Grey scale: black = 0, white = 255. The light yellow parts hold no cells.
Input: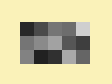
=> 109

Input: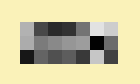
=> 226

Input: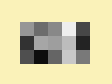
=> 238

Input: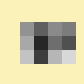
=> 138

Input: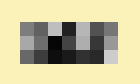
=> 82

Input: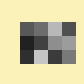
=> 184

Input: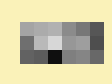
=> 119

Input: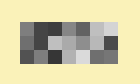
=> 191

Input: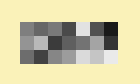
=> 81
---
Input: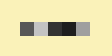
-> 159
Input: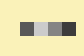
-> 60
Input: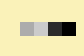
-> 1
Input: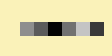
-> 57
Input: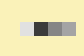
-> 164
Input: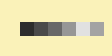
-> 163
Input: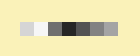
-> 164
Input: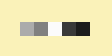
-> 28
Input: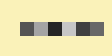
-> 103
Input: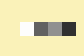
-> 48
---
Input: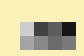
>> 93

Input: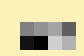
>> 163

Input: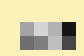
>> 177

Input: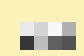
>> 248

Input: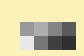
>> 132

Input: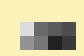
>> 91

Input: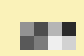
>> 181

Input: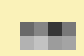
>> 54

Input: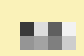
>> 95
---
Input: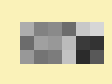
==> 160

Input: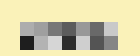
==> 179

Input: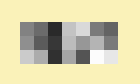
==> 91

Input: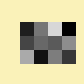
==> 104

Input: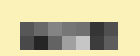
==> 37

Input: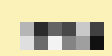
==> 107

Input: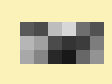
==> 161

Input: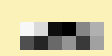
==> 37

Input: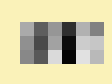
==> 74
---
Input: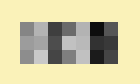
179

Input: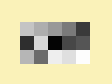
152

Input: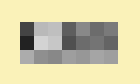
136

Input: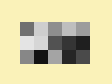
142

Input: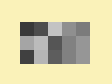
195

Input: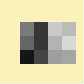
55
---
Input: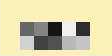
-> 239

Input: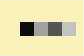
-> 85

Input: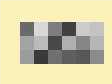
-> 203

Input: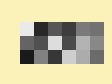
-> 122

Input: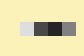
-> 37

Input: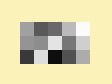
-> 186

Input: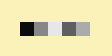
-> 95
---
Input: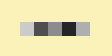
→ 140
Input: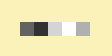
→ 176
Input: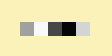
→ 160
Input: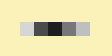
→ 119
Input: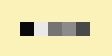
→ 116
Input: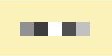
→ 145
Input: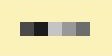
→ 109
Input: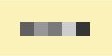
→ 122
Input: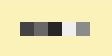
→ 104
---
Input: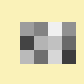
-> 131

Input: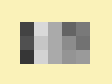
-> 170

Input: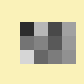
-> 183

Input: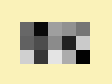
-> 159

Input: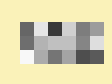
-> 208

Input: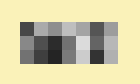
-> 164

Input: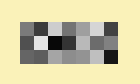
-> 159

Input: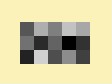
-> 127

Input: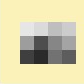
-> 218
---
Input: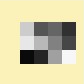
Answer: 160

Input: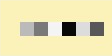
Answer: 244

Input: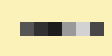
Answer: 28

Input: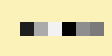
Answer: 242

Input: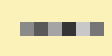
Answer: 164

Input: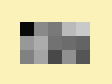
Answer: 72

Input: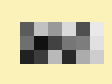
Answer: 185

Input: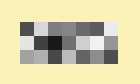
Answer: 72

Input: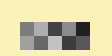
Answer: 194

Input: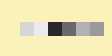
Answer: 40
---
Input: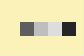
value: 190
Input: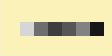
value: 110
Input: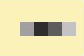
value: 46
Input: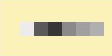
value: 90
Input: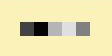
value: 4
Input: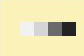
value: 213
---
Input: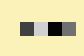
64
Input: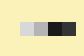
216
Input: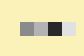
139
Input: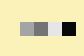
164
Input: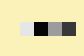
230
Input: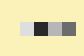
222
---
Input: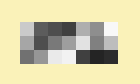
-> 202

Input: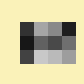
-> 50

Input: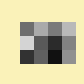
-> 110

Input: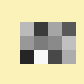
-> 186

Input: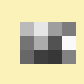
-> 186

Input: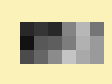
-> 40

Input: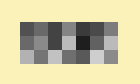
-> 81

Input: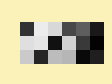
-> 50
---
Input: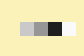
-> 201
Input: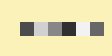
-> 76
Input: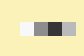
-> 248
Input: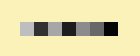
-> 190
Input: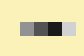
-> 146
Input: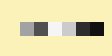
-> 162
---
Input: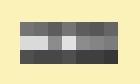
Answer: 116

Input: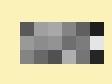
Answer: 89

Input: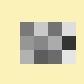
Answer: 121

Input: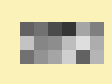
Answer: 98

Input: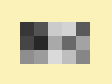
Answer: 55

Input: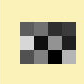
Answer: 93

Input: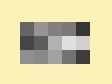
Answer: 100

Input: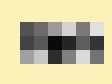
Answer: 82
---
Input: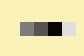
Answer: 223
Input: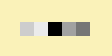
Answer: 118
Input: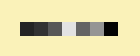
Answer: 3
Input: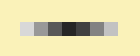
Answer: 194
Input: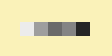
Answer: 37
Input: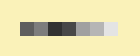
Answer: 228
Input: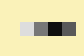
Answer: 89
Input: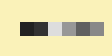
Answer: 136
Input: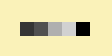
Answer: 0
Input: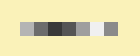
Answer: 138
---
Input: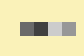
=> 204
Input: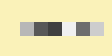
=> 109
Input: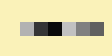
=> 128
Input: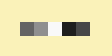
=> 30
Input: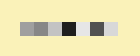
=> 81
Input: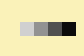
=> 80
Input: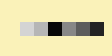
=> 92
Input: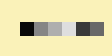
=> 57
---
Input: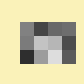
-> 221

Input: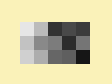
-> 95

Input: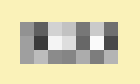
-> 125

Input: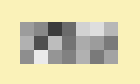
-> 122

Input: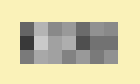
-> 122

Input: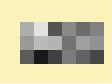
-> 99

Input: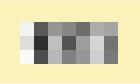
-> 206

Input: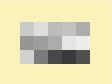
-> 58

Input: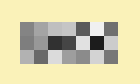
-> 211
